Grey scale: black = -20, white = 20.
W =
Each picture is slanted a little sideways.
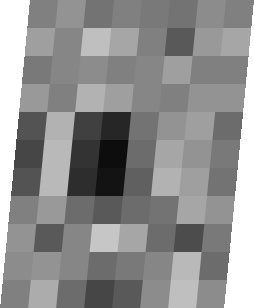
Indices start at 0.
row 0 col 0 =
0
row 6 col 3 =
-17
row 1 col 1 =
1
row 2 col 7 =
0
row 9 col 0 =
2
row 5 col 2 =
-12
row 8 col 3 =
11
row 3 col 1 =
0
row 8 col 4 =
6
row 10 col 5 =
2
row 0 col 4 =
-1
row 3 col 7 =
3
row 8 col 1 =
-6
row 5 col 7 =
-1
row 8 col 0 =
3
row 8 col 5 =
-3
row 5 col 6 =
3
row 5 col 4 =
-3
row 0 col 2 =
-2
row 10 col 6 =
10
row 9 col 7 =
-3
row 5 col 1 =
9
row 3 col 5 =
0
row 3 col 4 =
1
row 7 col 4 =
-3
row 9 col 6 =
9

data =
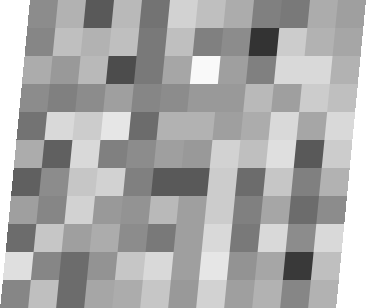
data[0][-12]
2
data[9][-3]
6
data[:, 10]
[7, 8, 14, 12, 6, -6, 0, -3, 2, -11, 1]
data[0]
[2, 8, -6, 9, -2, 13, 10, 7, 0, -1, 7, 5]
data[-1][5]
11
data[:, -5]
[7, 2, 5, 4, 5, 13, 12, 12, 14, 16, 13]
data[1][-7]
10
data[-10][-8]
-1
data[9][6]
5
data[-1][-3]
8
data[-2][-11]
1
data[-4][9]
6
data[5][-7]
5
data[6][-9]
13
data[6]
[-5, 2, 11, 13, 0, -6, -6, 12, -3, 11, 0, 8]
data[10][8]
5
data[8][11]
14
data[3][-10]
2
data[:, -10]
[-6, 8, 9, 2, 12, 14, 11, 13, 5, -3, -3]
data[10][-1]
8
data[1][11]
6
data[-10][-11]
10
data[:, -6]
[10, 0, 19, 4, 8, 4, -6, 5, 5, 5, 4]
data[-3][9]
14
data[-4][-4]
0
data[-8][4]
1
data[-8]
[2, 0, 2, 5, 1, 2, 4, 4, 9, 5, 12, 10]
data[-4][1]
1

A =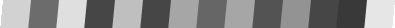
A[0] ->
13
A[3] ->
-9
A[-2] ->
-11
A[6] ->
6

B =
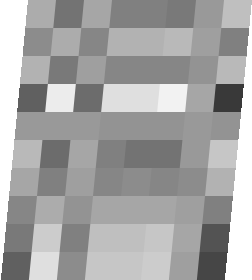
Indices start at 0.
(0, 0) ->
7
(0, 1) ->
-2
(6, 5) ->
1
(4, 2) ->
4
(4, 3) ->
3
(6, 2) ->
5
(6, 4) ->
2
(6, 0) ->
6
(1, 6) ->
5
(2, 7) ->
9
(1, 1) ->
7
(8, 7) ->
-7
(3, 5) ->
18
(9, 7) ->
-9
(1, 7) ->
0
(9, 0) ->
-5
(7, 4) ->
6
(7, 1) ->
7
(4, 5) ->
3
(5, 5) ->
-2
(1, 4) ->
8
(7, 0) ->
1
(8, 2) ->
0
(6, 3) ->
1
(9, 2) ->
2

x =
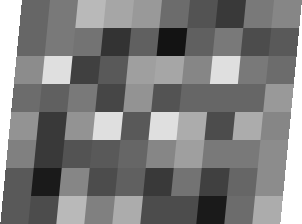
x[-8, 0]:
-4
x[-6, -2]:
-1
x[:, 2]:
[9, -2, -10, -1, 3, -7, 1, 9]
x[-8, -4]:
-7
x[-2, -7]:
-8
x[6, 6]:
-2
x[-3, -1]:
2
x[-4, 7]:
-8
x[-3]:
[0, -11, -7, -6, -4, 1, 5, -1, -1, 2]
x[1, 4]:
-5
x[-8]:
[-4, -1, 9, 6, 4, -3, -7, -11, -1, 1]
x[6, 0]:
-6
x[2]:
[2, 15, -10, -6, 5, 6, 1, 15, -1, -3]
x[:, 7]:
[-11, -1, 15, -4, -8, -1, -10, -16]
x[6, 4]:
-5
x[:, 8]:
[-1, -8, -1, -4, 7, -1, -4, -3]
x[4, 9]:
1
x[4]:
[3, -11, 3, 15, -6, 15, 7, -8, 7, 1]

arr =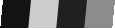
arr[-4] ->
-17
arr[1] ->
12

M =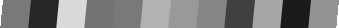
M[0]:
-1
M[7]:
1
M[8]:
-10
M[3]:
-2
